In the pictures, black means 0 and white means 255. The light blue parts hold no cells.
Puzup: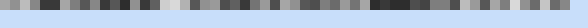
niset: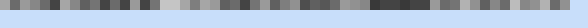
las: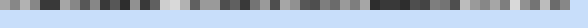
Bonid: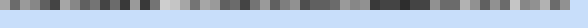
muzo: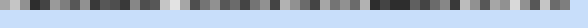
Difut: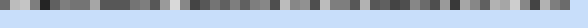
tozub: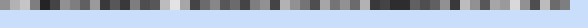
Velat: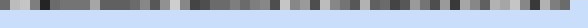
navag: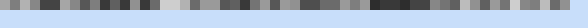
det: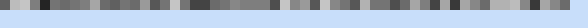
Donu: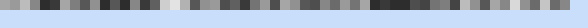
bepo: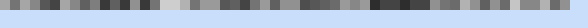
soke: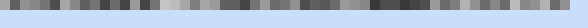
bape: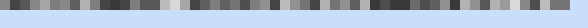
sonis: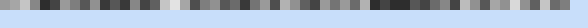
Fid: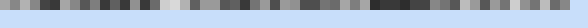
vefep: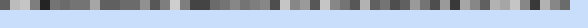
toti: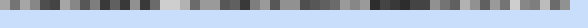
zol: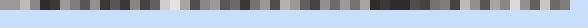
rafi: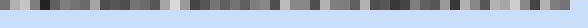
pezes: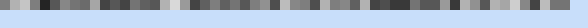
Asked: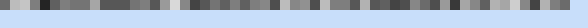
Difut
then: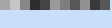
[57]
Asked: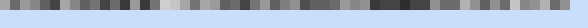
Bonid
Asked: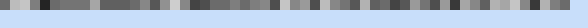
Velat
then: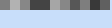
[57]

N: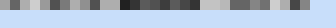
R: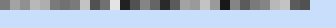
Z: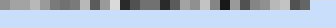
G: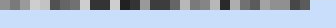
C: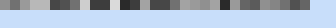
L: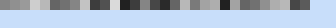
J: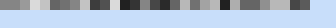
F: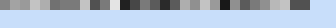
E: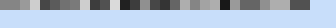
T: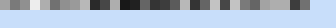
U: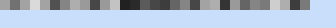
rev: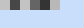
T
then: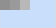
[42]
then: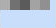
[144]
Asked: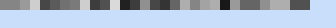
E

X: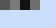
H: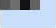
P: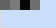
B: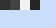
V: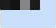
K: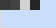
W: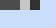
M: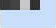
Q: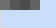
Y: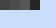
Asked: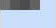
Q
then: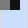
[110]
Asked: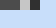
W
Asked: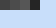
Y
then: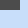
[198]
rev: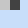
M

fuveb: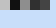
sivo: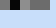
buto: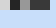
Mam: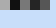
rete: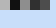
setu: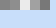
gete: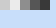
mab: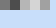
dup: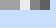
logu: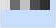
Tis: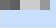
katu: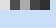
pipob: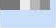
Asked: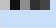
fuveb
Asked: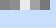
setu
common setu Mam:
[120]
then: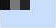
[86]
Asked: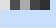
katu
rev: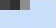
fuveb

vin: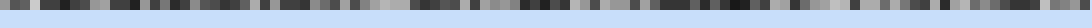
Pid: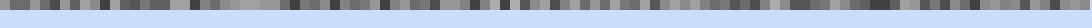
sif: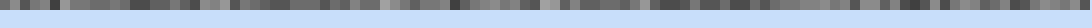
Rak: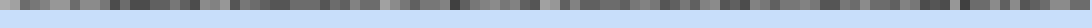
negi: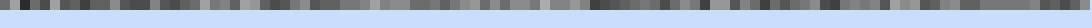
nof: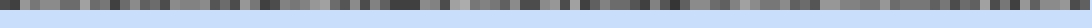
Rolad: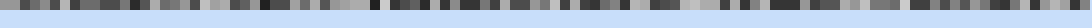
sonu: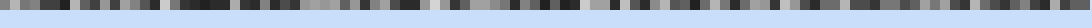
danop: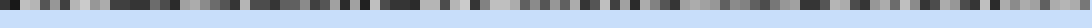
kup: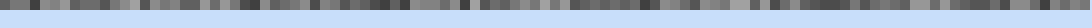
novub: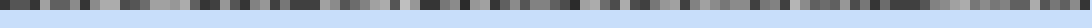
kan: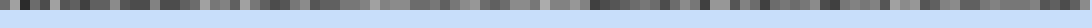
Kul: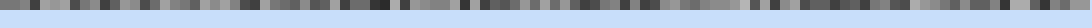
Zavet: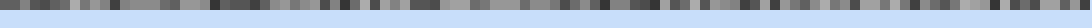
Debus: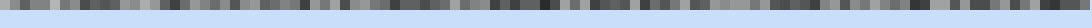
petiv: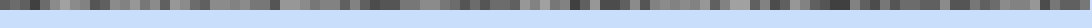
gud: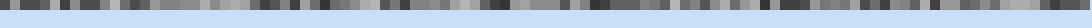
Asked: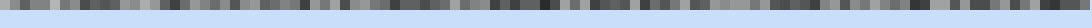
Debus
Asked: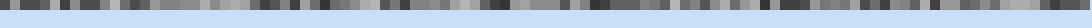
gud
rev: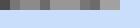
Zavet
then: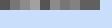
[151]
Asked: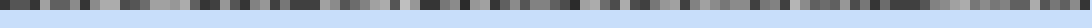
novub
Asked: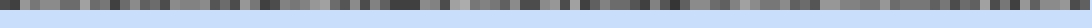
nof
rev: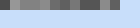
petiv

